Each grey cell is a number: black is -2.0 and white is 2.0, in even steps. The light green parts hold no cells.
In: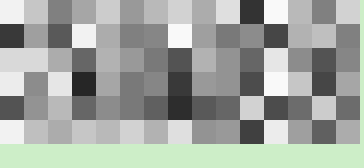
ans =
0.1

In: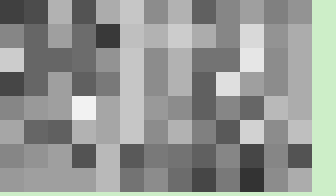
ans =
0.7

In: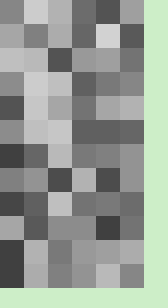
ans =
-0.2

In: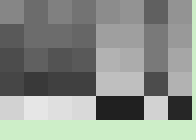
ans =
0.6

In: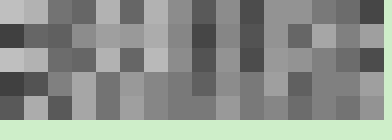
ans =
-0.8

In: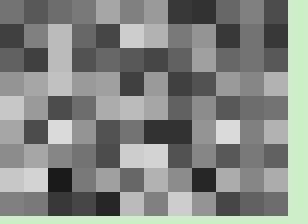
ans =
-0.6

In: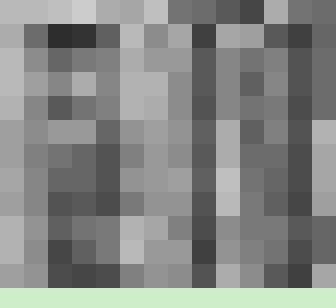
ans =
-0.3
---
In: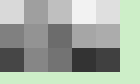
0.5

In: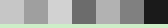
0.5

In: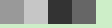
1.1

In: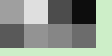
1.5

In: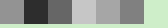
-1.3

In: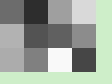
-1.3

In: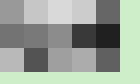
1.1

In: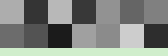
-1.2
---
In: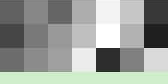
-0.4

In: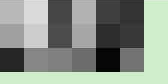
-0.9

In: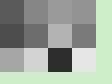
0.4

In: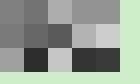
0.7

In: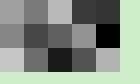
0.9

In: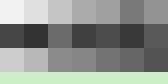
1.1

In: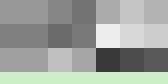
0.1

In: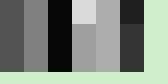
-1.9
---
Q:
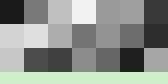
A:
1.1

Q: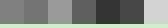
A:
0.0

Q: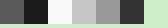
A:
-0.6

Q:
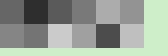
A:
0.1

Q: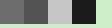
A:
-0.3

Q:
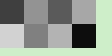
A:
1.3

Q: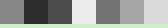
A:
0.1
